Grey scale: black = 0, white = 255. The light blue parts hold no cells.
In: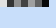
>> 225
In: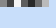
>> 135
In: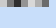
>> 203
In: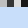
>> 190
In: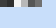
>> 61
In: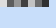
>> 221
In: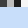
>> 62
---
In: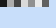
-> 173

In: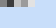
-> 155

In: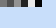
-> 119

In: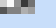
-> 175

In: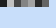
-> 132

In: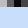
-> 68

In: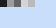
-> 156
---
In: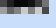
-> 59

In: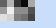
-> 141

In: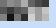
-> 156

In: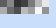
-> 186

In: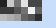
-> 242

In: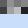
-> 120

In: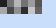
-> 155
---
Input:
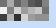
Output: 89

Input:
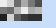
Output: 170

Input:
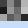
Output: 135

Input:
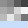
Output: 130

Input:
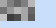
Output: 103

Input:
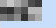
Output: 138

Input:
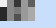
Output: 54

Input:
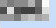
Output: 178
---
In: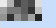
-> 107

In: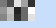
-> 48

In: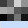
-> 47

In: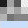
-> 116

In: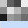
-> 153

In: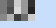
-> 61

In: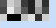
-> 223

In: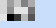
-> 54

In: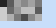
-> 77
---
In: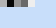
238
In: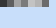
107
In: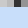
148
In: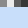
55
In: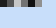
144
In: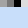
221
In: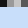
88
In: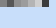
60
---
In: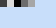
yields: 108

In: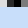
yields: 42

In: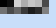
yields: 185

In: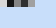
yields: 133

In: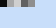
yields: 142

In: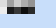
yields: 204
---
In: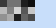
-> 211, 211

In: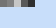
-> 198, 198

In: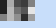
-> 113, 228

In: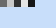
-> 49, 229

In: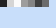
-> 157, 250

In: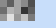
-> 164, 224

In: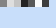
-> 34, 250

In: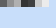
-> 52, 235
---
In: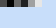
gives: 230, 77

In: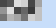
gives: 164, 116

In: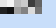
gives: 99, 34

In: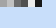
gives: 25, 164

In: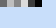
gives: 2, 106

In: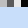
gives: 7, 190

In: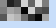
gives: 124, 87

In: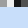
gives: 80, 157

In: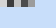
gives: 156, 212
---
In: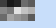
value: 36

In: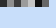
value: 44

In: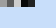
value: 34

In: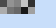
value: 49

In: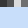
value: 84

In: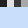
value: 58

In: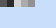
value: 87

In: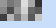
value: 63

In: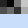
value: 35
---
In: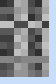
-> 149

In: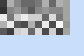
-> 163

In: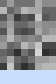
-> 183

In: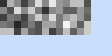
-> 204

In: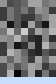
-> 48

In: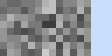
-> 134
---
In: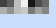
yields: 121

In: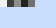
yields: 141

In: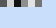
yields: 142

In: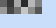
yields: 197

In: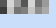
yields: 198

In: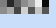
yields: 84

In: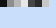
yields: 70

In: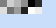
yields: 32
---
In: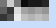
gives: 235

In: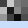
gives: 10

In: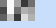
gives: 57

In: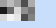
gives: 230

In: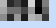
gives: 152

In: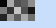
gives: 95
